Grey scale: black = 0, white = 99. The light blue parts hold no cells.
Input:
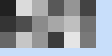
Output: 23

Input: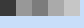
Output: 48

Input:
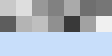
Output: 22

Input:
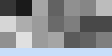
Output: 35

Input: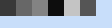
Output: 5

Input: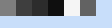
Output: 6
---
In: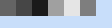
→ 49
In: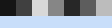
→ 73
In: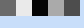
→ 30
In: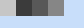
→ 52
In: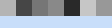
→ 59
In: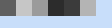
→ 70
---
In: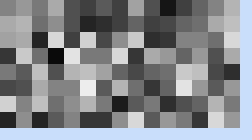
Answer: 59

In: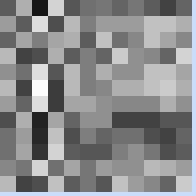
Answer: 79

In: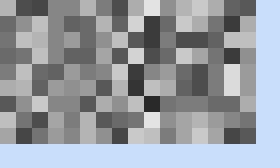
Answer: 34

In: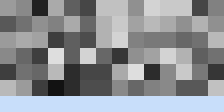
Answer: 75

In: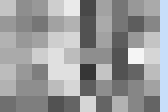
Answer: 39
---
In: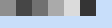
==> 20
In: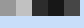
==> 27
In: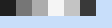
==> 22
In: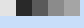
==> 64
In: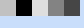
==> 27
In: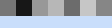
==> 52
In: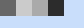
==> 17
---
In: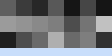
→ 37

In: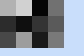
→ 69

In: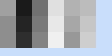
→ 62

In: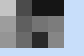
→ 76

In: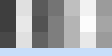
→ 24

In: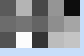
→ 35

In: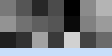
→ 47

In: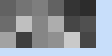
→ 38
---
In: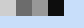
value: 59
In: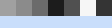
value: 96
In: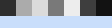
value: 24
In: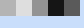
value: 8
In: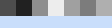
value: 48
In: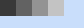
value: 57
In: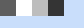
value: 73
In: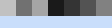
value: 32
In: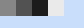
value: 11
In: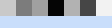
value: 27
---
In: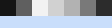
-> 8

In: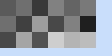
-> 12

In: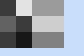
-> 9

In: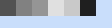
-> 12

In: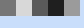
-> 12

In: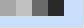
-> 16

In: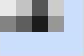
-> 11

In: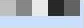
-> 15

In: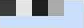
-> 12

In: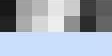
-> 9
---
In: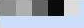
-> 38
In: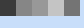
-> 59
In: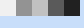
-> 75
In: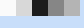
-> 11
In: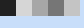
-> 65
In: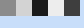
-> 10
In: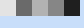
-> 69
